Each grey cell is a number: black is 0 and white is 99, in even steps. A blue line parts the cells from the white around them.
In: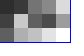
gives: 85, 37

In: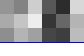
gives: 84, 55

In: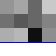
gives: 78, 67

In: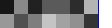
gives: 70, 59

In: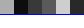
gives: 16, 67

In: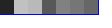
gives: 40, 14

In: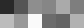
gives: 49, 73

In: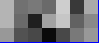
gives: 66, 59
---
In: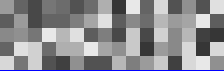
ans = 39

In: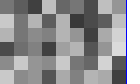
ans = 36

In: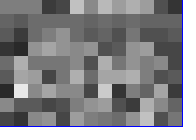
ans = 49

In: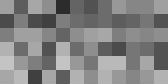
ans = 36

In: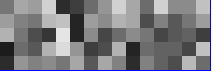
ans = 65

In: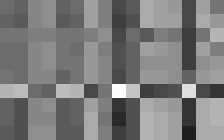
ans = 38

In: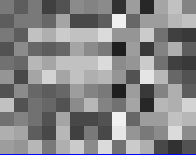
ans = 36

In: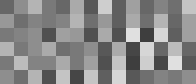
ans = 55
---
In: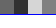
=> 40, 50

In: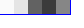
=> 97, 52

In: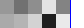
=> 59, 91

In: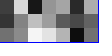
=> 24, 44

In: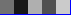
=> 44, 79

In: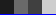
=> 11, 80

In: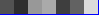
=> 32, 85

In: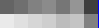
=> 39, 50
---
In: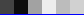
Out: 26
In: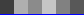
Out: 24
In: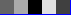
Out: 39
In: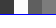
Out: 23
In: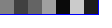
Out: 50
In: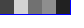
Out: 26
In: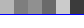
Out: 71
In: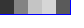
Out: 20
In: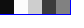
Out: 5
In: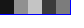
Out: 8
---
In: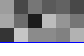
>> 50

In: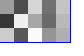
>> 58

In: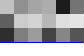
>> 52

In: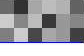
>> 59

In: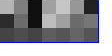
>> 39

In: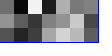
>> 72
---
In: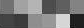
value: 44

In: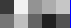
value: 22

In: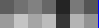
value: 36

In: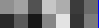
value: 56

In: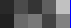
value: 16

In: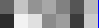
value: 39

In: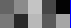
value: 39

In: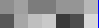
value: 55

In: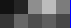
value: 7
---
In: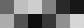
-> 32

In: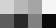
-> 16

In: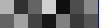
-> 63

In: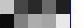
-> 50

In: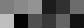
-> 1

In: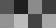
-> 73

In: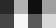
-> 96

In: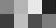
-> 74

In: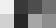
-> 15

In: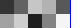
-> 80
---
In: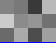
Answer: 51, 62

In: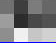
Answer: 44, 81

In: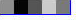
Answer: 55, 47

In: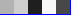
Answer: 69, 28

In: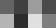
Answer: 39, 49

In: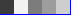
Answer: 23, 80

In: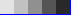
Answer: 88, 16

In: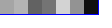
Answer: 64, 6
